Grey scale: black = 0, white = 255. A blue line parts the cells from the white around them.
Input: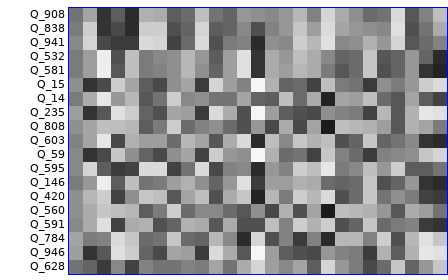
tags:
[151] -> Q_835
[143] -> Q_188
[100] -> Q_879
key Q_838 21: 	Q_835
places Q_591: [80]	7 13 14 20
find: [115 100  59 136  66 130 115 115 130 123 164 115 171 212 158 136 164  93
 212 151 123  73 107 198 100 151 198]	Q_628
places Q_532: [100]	20 24 26
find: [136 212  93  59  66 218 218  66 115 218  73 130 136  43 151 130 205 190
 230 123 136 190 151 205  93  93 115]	Q_595

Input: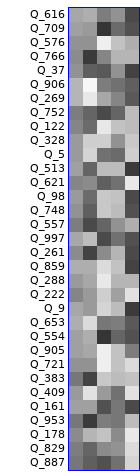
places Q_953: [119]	1 4
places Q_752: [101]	2 4
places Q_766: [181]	4 5
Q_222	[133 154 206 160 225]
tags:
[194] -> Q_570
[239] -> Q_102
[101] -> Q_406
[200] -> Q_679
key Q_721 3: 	Q_102
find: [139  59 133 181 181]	Q_766

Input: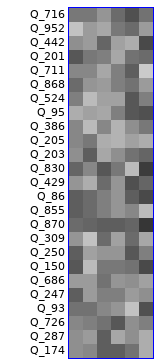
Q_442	[143 155 101 161 173  73]
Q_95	[173 161 167 127  87  80]
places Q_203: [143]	1 4

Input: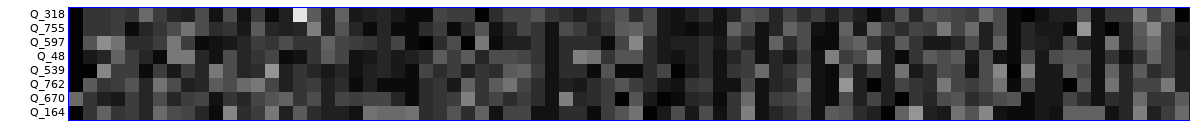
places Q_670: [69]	10 14 20 22 23 31 52 58 72
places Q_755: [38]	6 15 17 21 23 32 38 51 69 76
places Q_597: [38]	13 23 49 64 69 76
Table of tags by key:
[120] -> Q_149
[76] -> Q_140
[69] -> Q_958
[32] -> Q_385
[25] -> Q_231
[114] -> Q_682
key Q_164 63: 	Q_231

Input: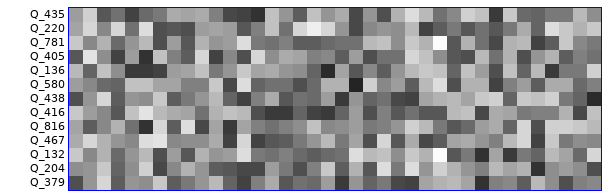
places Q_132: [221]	13 21
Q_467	[171 214 178 149 136 221 227 136 142 142 171  66 214  66  87  93 121 149
 185 121 164  79 214  87 171  72  93 164 171 149 128 185 214  66 200 121
 142 136]
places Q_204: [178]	9 21 28 33
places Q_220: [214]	2 4 17 19
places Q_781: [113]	15 20 21 30

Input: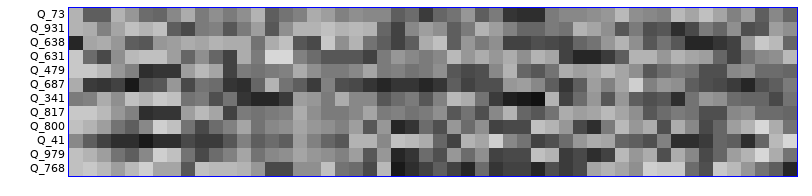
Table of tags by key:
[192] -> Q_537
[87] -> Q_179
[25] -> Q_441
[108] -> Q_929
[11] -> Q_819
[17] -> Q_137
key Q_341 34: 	Q_137
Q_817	[200 200 185 151 129  46  53  53 158 185 165  66 123 115 123 129 172 143
 123 123 136 165 123 129 115 123 143  87 115  79 136 179 102  87 115 172
 158 165 185 165 143  87 108 123 115  79  79 136 143 108 108 102]
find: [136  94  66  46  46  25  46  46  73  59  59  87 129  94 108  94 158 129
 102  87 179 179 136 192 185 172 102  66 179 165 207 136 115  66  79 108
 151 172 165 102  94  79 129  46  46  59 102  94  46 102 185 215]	Q_41
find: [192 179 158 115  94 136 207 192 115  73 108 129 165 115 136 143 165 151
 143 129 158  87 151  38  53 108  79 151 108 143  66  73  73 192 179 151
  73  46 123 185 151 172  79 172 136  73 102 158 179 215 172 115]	Q_800
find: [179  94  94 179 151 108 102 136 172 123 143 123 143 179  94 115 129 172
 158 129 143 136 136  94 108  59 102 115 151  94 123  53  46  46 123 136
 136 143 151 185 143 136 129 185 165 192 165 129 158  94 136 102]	Q_73
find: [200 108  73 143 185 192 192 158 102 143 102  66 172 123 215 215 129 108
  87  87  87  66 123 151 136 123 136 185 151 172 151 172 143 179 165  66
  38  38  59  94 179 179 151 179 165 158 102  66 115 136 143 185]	Q_631
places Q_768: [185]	3 5 11 12 23 48

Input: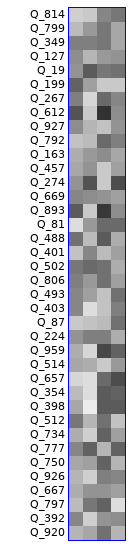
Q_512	[119 181 113 194]
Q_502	[119 106 113 173]
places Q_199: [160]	2
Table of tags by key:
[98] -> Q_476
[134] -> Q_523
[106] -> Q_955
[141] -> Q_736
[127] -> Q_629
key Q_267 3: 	Q_955
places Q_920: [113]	3
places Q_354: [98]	4

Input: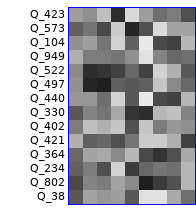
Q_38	[ 88 163 151 157  88 225 225 169 111]
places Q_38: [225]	6 7
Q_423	[157 144 191  45 217 157 111 124  80]
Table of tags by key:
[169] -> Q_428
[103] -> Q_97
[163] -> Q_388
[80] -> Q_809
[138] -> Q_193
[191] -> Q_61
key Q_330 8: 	Q_61

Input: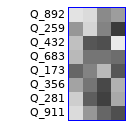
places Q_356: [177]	4
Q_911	[219 151 102  79]
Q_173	[102 131 185  86]

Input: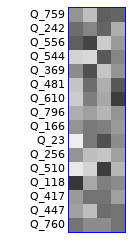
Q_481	[197 109 174  88]
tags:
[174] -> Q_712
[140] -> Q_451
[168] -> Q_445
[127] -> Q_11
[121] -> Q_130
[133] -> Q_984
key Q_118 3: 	Q_11
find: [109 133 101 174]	Q_242
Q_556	[ 95  68 204 154]
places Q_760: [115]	1 4
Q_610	[204 127 168  61]
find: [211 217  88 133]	Q_544

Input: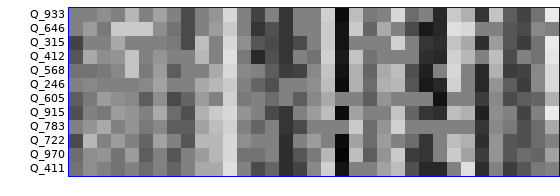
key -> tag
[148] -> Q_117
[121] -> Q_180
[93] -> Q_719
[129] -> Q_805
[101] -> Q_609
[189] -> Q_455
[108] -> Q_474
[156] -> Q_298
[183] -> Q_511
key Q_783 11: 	Q_455
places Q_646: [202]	4 5 6 12 19 21

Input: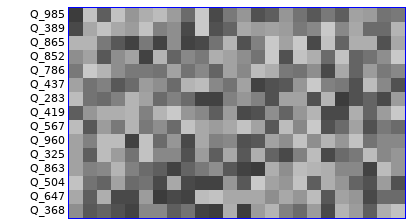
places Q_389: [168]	2 4 13 21
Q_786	[121 201 180 142 121 121 115 162 115 136 100 162 136 188 174 121 115 142
  73 168 100 156 121 136]
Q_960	[162 129 188 188  66 194 107 150  73 168 129 136  81  88 162 142 194 142
 180 150 194 115 136 136]
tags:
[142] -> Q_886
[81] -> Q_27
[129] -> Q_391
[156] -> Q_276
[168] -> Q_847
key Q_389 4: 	Q_847
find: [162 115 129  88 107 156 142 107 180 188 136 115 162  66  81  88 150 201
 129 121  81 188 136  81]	Q_437
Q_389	[ 73 168 194 168 156 194 129 142  73 201  81 100 168 156 162 156 121 136
 201 136 168 107 107 180]
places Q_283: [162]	6 16 17

